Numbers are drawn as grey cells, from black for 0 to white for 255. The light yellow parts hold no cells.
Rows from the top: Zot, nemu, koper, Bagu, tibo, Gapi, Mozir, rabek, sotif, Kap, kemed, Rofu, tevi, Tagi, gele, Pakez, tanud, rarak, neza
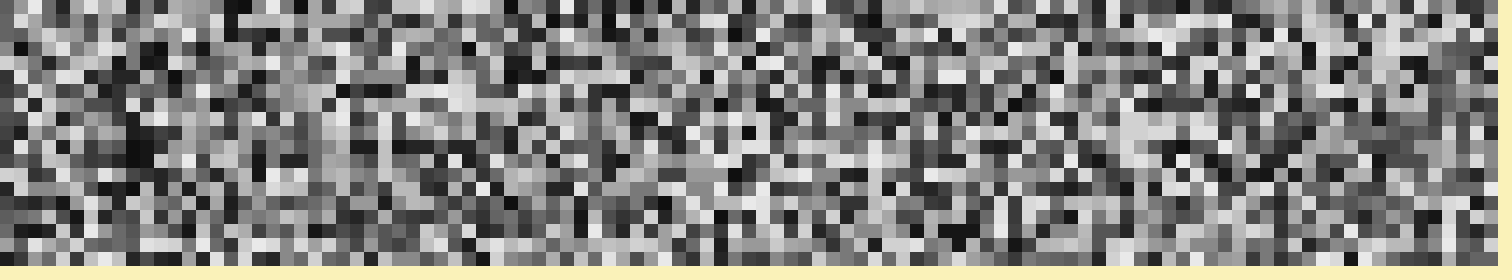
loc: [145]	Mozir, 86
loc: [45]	Tagi, 66
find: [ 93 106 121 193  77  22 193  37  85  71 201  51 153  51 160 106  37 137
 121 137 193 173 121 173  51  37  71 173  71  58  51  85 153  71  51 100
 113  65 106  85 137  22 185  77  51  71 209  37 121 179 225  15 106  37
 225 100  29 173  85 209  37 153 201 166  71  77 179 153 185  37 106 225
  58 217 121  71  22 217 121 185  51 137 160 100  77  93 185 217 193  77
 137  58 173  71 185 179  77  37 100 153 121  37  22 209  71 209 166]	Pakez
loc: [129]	gele, 66
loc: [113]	Pakez, 37

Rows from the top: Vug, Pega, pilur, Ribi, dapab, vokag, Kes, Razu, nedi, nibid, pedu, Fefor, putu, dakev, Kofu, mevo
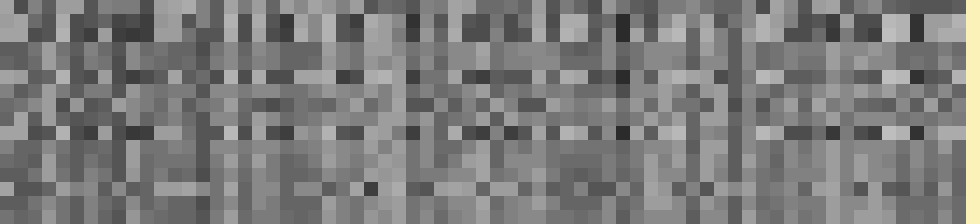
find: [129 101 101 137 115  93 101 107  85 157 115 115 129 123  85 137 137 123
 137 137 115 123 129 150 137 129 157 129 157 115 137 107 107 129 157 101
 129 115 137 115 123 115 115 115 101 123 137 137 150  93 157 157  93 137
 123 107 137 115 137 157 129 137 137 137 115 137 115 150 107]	pedu
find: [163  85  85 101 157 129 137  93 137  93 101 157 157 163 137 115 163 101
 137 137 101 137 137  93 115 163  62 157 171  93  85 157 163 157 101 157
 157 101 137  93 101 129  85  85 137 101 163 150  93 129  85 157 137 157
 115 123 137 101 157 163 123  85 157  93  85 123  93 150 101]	dakev
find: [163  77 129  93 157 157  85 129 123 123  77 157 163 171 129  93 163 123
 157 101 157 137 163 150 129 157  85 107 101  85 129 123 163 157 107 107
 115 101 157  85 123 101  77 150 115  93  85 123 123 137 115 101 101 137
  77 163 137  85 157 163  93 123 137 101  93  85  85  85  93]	Vug
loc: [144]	nedi, 24
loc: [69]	Pega, 9
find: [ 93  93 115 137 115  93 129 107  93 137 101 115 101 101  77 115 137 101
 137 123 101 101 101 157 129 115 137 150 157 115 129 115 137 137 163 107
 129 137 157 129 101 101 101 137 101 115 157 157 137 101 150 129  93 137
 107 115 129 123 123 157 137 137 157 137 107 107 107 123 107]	Kofu

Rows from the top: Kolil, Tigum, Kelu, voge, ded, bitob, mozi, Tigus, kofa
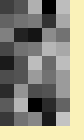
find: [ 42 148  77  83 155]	mozi
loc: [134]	kofa, 3
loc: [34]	Kelu, 2
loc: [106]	ded, 4
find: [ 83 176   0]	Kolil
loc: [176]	Kolil, 3

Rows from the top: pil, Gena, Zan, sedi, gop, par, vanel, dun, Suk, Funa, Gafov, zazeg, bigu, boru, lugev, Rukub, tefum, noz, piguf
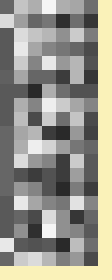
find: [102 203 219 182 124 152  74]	piguf
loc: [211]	Gafov, 4
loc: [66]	Funa, 7
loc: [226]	lugev, 6
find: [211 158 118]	Gafov
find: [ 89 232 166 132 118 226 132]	lugev
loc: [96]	par, 1

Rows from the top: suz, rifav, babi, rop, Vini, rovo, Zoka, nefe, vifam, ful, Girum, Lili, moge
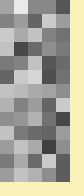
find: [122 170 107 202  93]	Lili
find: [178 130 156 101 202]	nefe
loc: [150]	vifam, 2
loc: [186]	Zoka, 2
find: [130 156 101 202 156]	rifav
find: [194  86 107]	Vini

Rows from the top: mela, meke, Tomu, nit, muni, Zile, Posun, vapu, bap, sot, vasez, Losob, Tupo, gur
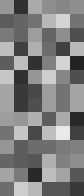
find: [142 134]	mela
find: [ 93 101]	meke
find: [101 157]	Tomu

